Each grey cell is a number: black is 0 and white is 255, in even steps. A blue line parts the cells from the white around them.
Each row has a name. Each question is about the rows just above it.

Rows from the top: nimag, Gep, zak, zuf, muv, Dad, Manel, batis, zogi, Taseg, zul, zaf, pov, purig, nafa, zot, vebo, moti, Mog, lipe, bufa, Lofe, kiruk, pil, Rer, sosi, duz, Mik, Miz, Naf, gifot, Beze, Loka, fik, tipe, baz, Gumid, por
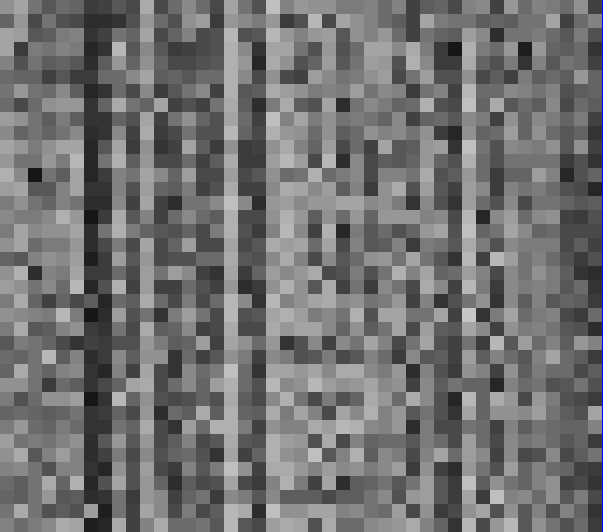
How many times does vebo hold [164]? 4
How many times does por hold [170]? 6
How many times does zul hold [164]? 6

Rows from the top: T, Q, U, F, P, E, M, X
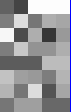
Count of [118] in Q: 1
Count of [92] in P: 3
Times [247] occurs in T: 0
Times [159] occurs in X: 2
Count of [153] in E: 1

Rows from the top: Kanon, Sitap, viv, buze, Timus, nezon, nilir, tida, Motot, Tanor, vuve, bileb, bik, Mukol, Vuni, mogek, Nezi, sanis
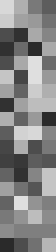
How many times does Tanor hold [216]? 1
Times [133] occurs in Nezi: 0
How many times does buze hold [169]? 1

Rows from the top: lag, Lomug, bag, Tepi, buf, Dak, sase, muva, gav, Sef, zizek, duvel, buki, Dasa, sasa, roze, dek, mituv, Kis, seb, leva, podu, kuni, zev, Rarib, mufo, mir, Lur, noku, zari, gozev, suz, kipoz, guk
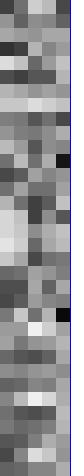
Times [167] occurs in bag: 3
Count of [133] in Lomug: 1
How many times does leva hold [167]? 2
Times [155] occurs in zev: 2
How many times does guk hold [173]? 1
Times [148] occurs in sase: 2
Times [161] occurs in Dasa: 2

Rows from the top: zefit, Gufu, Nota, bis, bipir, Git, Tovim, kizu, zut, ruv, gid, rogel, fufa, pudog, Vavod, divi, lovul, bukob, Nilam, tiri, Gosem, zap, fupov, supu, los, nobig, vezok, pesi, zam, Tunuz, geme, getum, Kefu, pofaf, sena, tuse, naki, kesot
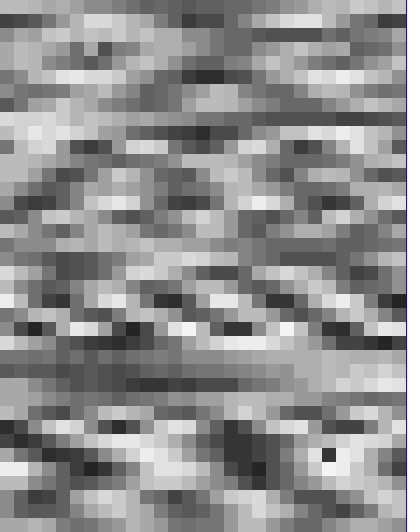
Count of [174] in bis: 4
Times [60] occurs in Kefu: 1
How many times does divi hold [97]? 5

